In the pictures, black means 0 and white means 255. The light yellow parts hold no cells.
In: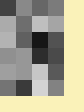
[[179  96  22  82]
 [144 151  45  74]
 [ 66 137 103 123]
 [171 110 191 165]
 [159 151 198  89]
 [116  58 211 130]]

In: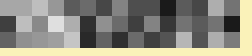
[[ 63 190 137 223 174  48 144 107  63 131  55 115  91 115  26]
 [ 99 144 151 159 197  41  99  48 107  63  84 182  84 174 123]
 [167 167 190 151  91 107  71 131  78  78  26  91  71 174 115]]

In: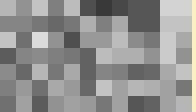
[[112 161  92 146 161 153 119 161  86  98 161 182]
 [127 153 112 169 153 104 195 161 182 175 161 119]
 [133 133 119 104 119 175 127 169  86  86 195 195]
 [ 92 133 139 127 119  98 188 175 175 146 203 146]
 [139 104 182 119 169  98 133 127  98 104 169 195]
 [182 146 195 127 188  79  57  72  86  86 211 211]
 [195 112 219 146  79 153 153 188 139 119 203 169]]

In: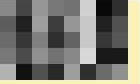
[[178  17  81  41 158  47 107 144]
 [107  55 128  47  99 200  55  87]
 [120  75 144 114 136 216  25  25]
 [136  69 150 120 114 208   9  47]
 [ 93  33 158  61 150 200  33  81]]

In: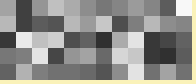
[[184  64  92  84 184 155 199  78 126 184 141 133]
 [ 98 178 126 113 113 105  84 141 227 113 163 113]
 [163  64 149 192 171 141 119 133 155 133  92 248]
 [ 56 234 192 206  78  98  48 171 227  56  70  98]
 [119 126 227  70 149 163 105 214 199  56  48  92]]

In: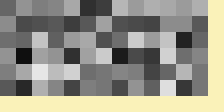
[[140  74  80  88  61  88 161  80  74  68 140 140  88]
 [102 147 126 133 168  48  61 182 155 175 168 155 175]
 [147  15 161 147  48 161 203  27  74  55 209 110 133]
 [ 88  40 175 133  68 126 118  74 147  96 222  55 118]
 [110 102 195  96 155 168  80 110 203 155 195  34 102]
 [126 168 230 188 209 110 118 133 126  68 102 182 118]]

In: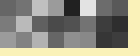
[[123 186  96  74  81 115  61  46]
 [155 130 178 102 143 136  54  61]
 [102 115 192 155  33 227 108  89]]

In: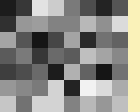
[[164  85  21  70 164  42 114  98]
 [ 91 122  55 106  91 191 164 136]
 [ 62  77 106  28 177  98  21 114]
 [151 136 122 211  35 242 219 171]
 [ 48 151 157 130 130 184 144 219]
 [198 114 211 211 130 184 151 191]
 [ 28  55 226 204 122  77  35  85]]
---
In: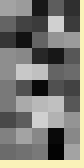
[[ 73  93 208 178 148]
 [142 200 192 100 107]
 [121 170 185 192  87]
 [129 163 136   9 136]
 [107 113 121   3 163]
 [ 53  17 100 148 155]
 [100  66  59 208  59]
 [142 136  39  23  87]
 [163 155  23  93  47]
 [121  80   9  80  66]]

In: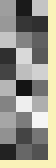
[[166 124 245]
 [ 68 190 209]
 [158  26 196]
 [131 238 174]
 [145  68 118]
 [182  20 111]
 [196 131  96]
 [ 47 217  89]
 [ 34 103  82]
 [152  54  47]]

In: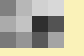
[[128 183 209 216]
 [121 149  89 164]
 [171 195  47  83]]

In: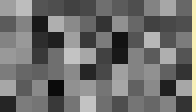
[[167  91 138  11 145 153 117 167  97 138  31 167]
 [ 37 124 117  57 117 195 111  78 117 103 131  51]
 [124 103  97 111 138  37  72 160 131 145  97  51]
 [160 189  84  78  65  72 111  91  78 131 167 103]
 [153 145  57 111 195 167  65  24 131  91 175  84]
 [131 153  45  31 160  57 124  18  84 183  84 124]
 [ 91 131  24 175 138 103  51 145 103  65  72  78]]

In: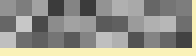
[[147 125 162  59 132  59 147 176 169 102 117 125]
 [191 110  96 117  90 132 191 176  82 132 102  66]
 [102 199  74 140 162 155  90  96 155 176 183 110]]

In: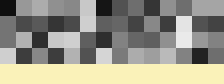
[[ 15 152 172 144 136 200  21  82 110  53 144 110 165 165]
 [207  61 136  61 178  82 213 122 172 158 186 130  34 110]
 [116  74  89  53  74 207  95 102  67 136  61 228  82  67]
 [116 178  46 200 207  95  46 130 102  95 144 234 152 130]]

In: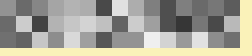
[[112  99 198 141 217 159  86 147 147 239 211 153 225 141 112]
 [147 106 134 165 179 173  73 225 173 127  79 127 106 119  92]
 [106 204  67 179 198 211 192  99 204 159  79  54 119  73 185]]
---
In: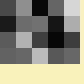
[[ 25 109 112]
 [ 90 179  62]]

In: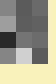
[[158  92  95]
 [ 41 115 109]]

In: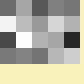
[[242 189 153]
 [ 73 252 179]]

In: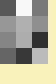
[[151 176 142]
 [133 174  48]]

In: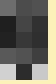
[[31 69 49]
 [34 56 47]]

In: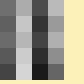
[[ 95 198  52]
 [107 182  68]]

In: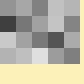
[[ 63 119 160]
 [200 162 120]]

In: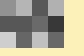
[[ 87  87 106]
 [205 102 192]]

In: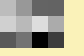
[[208 185 221]
 [ 89 115   2]]
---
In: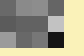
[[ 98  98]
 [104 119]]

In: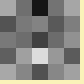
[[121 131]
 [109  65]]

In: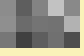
[[107 116]
 [ 64  94]]

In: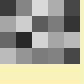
[[207  92]
 [ 40 211]]

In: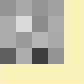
[[217 141]
 [154 181]]

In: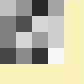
[[ 78 214]
 [213 157]]

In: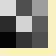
[[211  89]
 [ 53  79]]

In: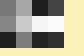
[[202 245]
 [125  36]]

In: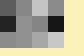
[[145 132]
 [145 167]]
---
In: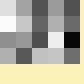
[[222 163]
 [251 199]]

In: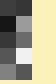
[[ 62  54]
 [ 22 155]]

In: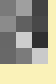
[[122 159]
 [139  96]]

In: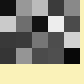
[[ 17 152]
 [202 110]]

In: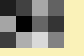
[[ 30  65]
 [165   1]]

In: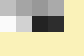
[[191 165]
 [250 210]]

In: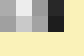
[[172 237]
 [160 201]]
